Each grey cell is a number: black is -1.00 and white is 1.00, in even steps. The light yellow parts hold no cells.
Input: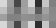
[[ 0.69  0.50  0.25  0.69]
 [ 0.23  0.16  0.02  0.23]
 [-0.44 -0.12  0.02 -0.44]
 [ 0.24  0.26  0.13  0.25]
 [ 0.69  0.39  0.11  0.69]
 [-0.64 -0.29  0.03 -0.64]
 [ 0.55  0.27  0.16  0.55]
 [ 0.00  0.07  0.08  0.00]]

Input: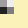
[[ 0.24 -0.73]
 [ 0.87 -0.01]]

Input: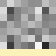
[[ 0.28  0.70  0.59  0.07  0.25  0.33  0.75]
 [ 0.67 -0.42 -0.16  0.34  0.39 -0.21 -0.52]
 [ 0.42  0.03  0.04  0.12  0.43  0.15  0.15]
 [ 0.25  0.16  0.42  0.29  0.18  0.46 -0.03]
 [ 0.11  0.24  0.04  0.47 -0.09  0.64 -0.18]
 [ 0.13  0.78  0.54  0.30  0.06 -0.09  0.93]
 [ 0.50 -0.33 -0.01  0.06  0.23  0.59 -0.68]
 [ 0.30  0.42  0.05  0.14 -0.02  0.41  0.19]]

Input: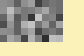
[[ 0.11  0.14 -0.21 -0.38  0.11 -0.21]
 [ 0.06  0.48  0.31  0.16  0.08  0.29]
 [-0.25  0.09 -0.30 -0.25 -0.24  0.14]
 [ 0.12 -0.06 -0.04  0.38  0.11 -0.45]
 [ 0.24 -0.01 -0.57  0.52  0.29  0.40]
 [-0.48  0.12  0.55 -0.09 -0.45  0.00]
 [-0.19  0.30 -0.03  0.21 -0.15 -0.64]
 [-0.08 -0.04  0.03 -0.21 -0.04  0.50]
 [-0.14 -0.14 -0.46  0.28 -0.19  0.45]]

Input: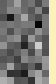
[[-0.25 -0.22 -0.39 -0.12 -0.05 -0.15  0.15 -0.23 -0.34 -0.19  0.13  0.37]
 [-0.09  0.06 -0.81 -0.05 -0.37  0.02 -0.25 -0.42 -0.27  0.26 -0.61  0.24]
 [ 0.26  0.05 -0.13 -0.12 -0.04  0.12 -0.32 -0.24 -0.50 -0.33 -0.59 -0.36]
 [-0.19 -0.16  0.31 -0.04 -0.19 -0.50 -0.73 -0.02  0.07 -0.46 -0.78 -0.31]
 [-0.09 -0.32 -0.23 -0.06 -0.29  0.20 -0.21 -0.42 -0.09 -0.23  0.07 -0.61]
 [-0.41  0.03 -0.39 -0.96  0.14 -0.17  0.61  0.12 -0.01 -0.56  0.28  0.33]
 [-0.04 -0.47 -0.07 -0.07 -0.12 -0.34 -0.32 -0.37  0.19  0.16 -0.20  0.15]]

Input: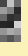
[[-0.45  0.22 -0.19 -0.71  0.17 -0.18]
 [ 0.54  0.00 -0.62 -0.73  0.33 -0.34]
 [-0.17 -0.67 -0.56  0.64  0.24 -0.10]]

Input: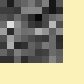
[[-0.36 -0.52 -0.35 -0.15  0.24 -0.36 -0.55 -0.20 -0.62]
 [-0.77 -0.52 -0.44  0.73 -0.67  0.25  0.35 -0.46 -0.62]
 [-0.30 -0.58 -0.16  0.13  0.02 -0.11 -0.71 -0.01 -0.22]
 [-0.21  0.03 -0.39 -0.23 -0.14 -0.28 -0.62 -0.23 -0.65]
 [-0.06  0.06 -0.67 -0.55 -0.10 -0.40 -0.24 -0.27 -0.45]
 [-0.35  0.04 -0.94 -0.65  0.37 -0.51 -0.37 -0.54 -0.44]
 [-0.01 -0.65 -0.42 -0.44  0.15 -0.55 -0.06 -0.49 -0.35]
 [-0.82 -0.83 -0.19  0.44 -0.23 -0.16 -0.18 -0.17  0.02]
 [-0.32 -0.66 -0.08 -0.39  0.10 -0.66 -0.62 -0.27 -0.23]]

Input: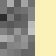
[[-0.08 -0.06 -0.65 -0.24  0.02  0.37 -0.22  0.06]
 [ 0.36 -0.30 -0.04 -0.30 -0.14  0.26  0.03 -0.03]
 [-0.28 -0.15 -0.34 -0.22  0.18 -0.01  0.05 -0.08]
 [ 0.29 -0.11 -0.23 -0.21 -0.09  0.18  0.13 -0.21]
 [-0.12  0.04  0.05  0.46  0.53 -0.08 -0.18 -0.19]]
